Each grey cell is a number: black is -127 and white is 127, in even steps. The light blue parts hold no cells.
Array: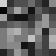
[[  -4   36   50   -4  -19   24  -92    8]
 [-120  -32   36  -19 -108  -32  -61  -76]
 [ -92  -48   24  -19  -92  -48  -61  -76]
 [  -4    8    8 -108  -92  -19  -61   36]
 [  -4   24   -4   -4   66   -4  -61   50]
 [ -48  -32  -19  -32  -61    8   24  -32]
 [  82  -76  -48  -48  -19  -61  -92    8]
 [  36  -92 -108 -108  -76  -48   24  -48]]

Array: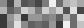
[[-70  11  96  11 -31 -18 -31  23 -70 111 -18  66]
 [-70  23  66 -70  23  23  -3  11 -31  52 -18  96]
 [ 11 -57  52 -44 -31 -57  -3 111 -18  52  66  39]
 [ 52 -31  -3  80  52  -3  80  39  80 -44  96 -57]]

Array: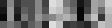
[[ -32   -6  -32  -74  -32   -6  -90   94   65  -74  -62  -74  -90  -19
    65   50]
 [ -90    7  -74  -47  -47    7  -62   94   79   -6  -32 -105  -74   35
    23   79]
 [-105   23  -90  -32  -47    7  -47   79   65   23  -19 -119  -62   35
   -19   65]
 [-119   23 -105   -6  -47   23   -6    7   35   50   23 -119    7   65
   -74   50]]

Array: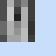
[[-49  34  34  60 -65]
 [-21  48  18  60 -77]
 [-21  48   4  48 -77]
 [-49  48 -34   4 -65]
 [-49  73 -65  48 -65]
 [-49  73 -93  48 -65]]

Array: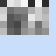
[[-72 103  89 116 -85 116 -85]
 [ 76 -15   1   1  46  76  46]
 [ 89 -42 -27 -15 103  76  60]
 [ 60 -27 -42  17  33   1  17]
 [ 33 -42 -56   1  60 -15  46]]

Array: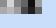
[[  42   57   30  -54  -97  -27]
 [  14   84    1  -27 -111   30]]
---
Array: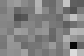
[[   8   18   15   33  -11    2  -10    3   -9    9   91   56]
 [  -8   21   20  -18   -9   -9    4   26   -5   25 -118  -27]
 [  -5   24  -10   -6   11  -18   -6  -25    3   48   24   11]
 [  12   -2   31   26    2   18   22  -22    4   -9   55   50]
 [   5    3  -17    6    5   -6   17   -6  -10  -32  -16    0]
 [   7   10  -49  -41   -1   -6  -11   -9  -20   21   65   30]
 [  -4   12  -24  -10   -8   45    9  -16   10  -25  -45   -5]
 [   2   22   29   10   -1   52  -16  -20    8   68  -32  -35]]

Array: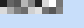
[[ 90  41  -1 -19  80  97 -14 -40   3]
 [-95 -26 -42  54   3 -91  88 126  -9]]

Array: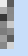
[[  7  83]
 [ 30 -35]
 [ -3   9]
 [  8  74]
 [-72   9]
 [ 45   7]
 [106 -36]]

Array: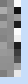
[[  -1   19  105]
 [  16   15   34]
 [  17   17  -44]
 [  25   22  -65]
 [  32    8  -96]
 [   4   13  110]
 [   9   11  123]
 [  31   12  -98]
 [  -4   14   27]
 [  44   20 -111]
 [  -7   11  121]]

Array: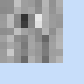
[[ 29  37  17 -22  46  27 -17  34  52]
 [ 28  72  20   3  32  22  -3  30  32]
 [ 21  39  26  -5  37  25  -6  33  53]
 [ 33  57  12   2  35  10 -25  29  50]
 [ 13  17  63  34  24  10  51  15  44]
 [ 28  57   6 -67   8  95  45  28  22]
 [ 26  59   9 -76   5 104  48  27  24]
 [ 10  13  45  29  37  13  48  20  38]
 [ 13  14  65  30  26   8  53  17  45]]

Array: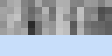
[[ 30  44  29  38 -72 -19  40  24  71  61 -30  50   0 -14 -20 -31]
 [ 17  56  30  10 -86 -18  25  21  65  58 -38  40 -12 -22 -25 -34]
 [ 32  55  66   3 -16  13  32  -6  64  20   3  61   6  18 -42 -21]
 [ 36  32  54   9 -23  -3  51 -15  58  48 -11  64   4   0 -49 -39]
 [ 15  40  47   3  -9  39   4   7  47  46   5   2  27  24   1  28]]

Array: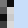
[[ -66   90]
 [-113   74]
 [ -40   85]
 [ -10 -113]]

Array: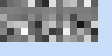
[[ -61  -10   -2  -10   44  -41  -64   75  -18   37   25    0   81  -34]
 [   8  -69   11  125  -19  -37   38  -67  -51  111  -14   45    1  -82]
 [  -7   55   68   65  -23  -78   38   66   -4   56  -16 -105  -40   81]
 [  40   -6  -10  -21   11  -15    5   23  -21    9  -53    0    0   -7]
 [  -1    1   -2   -8   -6   -3    2    6  -11    0   -4   -3   -4  -12]
 [ -48  -17   -8    6   95  -44  -84   96   -8   52   64  -15  108  -34]]
